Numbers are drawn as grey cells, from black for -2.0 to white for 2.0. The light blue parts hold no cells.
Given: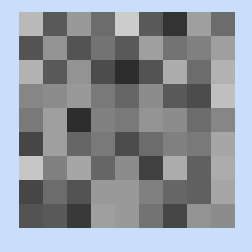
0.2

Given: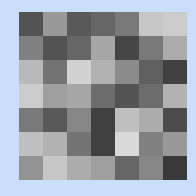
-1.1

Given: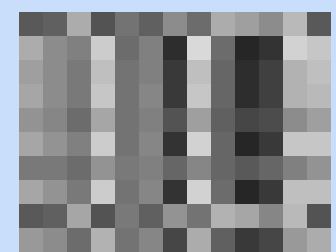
0.7

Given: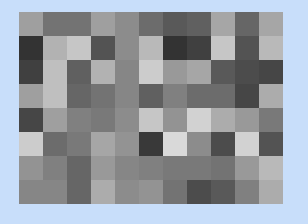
0.7

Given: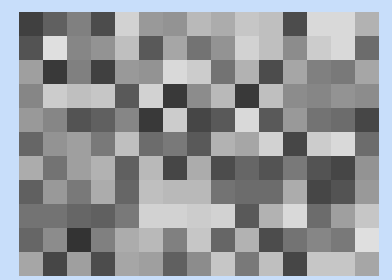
0.6

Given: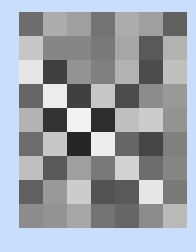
0.9

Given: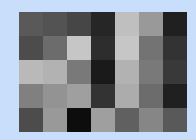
-0.6
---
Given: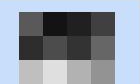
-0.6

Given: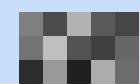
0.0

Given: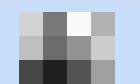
1.3

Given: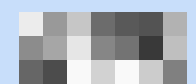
1.7

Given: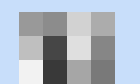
0.4

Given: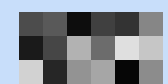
-0.8

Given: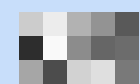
1.2
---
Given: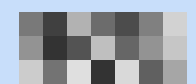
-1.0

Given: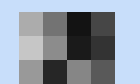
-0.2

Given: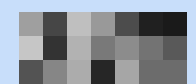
-0.9

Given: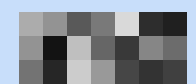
0.3

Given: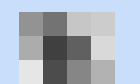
-0.2

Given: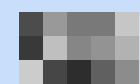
0.4
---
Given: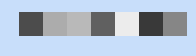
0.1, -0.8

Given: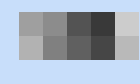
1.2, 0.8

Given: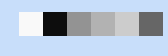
-0.4, 1.9

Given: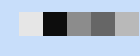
0.9, 1.6

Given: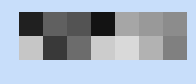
0.2, 1.1

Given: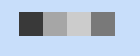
-0.1, -1.1

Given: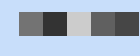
-0.9, -0.2

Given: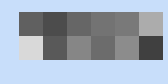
0.7, 1.4

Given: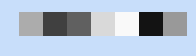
0.4, 0.7

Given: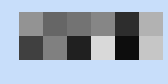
0.8, -1.0
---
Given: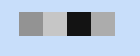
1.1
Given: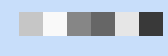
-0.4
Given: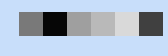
0.9
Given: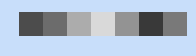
0.3
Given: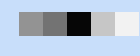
-1.9
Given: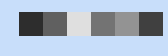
-0.2
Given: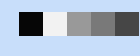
0.4
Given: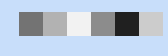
0.2
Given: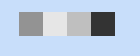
1.6
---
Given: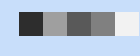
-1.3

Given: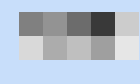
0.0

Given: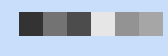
-1.2

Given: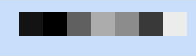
-1.7

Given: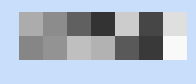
0.7

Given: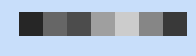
-1.4

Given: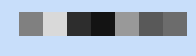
0.0
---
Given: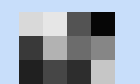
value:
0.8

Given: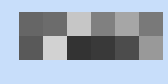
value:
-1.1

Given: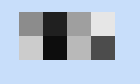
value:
-1.8

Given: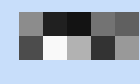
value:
0.8

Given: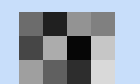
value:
0.7

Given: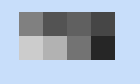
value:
0.8

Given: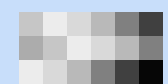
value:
1.4
